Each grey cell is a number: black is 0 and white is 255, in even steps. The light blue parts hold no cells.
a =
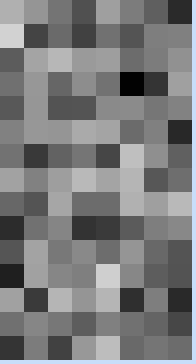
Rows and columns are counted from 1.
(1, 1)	176
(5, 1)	88
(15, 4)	152
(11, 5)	109
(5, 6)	139
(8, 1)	162
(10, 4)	51
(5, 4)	84
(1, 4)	80
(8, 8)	110
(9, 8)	185
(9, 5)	108
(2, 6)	84
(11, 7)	104
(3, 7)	124
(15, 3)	65
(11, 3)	120
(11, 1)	85
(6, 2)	151
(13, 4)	149
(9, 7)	159
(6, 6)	107
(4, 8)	160
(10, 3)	133
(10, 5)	58
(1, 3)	116
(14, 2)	134
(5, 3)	83
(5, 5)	138
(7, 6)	191
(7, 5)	70
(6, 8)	40
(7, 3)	98

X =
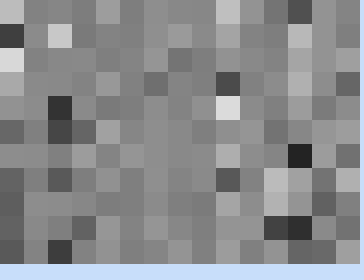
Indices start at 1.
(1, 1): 188
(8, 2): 127
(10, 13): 47
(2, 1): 63
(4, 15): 102
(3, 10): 146
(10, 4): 98
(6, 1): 103
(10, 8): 135
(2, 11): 131
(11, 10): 156
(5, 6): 126
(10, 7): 149
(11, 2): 131
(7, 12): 133
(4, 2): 138
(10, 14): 138
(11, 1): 89
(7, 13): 35
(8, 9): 138
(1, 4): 125
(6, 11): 149
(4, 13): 176
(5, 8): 131
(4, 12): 140
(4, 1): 169
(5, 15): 140
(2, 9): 138
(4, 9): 127
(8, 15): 176
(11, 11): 128
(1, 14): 147
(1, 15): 132
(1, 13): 80
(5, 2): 140
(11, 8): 148
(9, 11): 141

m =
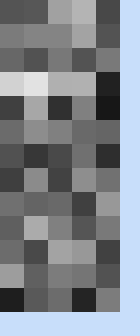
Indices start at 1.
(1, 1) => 84
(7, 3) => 73
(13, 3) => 108
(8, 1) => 63
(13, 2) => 89
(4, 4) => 177
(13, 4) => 36
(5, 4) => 128
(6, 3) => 128
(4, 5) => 33
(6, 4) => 105
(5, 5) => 23
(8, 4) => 142
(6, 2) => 141
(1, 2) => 87
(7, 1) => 81
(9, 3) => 105
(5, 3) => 48

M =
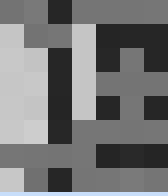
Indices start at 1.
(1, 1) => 115
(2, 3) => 118
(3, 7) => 38
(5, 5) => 38
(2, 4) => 197
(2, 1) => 197
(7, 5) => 37
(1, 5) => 117
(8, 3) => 38
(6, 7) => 118
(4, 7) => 116
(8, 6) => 122
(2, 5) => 37
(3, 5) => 39
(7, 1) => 118
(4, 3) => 38
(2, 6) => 38
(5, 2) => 196

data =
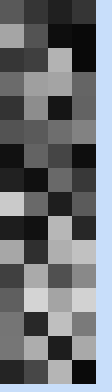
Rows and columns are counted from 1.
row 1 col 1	89
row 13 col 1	95
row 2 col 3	14
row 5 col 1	51
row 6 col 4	130
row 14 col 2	40
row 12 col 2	170
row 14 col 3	191
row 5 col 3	21
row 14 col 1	117
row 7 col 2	99
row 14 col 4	122
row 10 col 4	39
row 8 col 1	33
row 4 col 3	164
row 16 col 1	36
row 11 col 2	47
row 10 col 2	17
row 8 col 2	16

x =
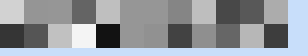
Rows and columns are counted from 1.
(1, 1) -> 210
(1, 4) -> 100
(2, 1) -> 53
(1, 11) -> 88
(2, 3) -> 193
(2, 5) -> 18
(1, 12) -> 172

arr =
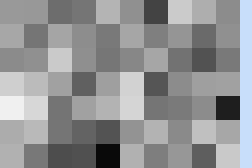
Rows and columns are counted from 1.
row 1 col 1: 153
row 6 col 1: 172
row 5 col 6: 213
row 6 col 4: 99
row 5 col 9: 140
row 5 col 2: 215
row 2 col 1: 167
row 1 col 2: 152
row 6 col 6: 147
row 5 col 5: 179
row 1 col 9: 174
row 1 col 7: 67
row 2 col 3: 165
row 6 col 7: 179
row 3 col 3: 202
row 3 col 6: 135
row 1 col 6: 144
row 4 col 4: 96
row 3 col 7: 166

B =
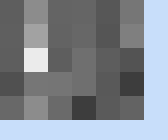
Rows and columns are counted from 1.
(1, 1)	94
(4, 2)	118
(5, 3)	106
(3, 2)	235
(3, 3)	94
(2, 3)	99
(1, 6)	118
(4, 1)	80
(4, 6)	61
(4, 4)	111
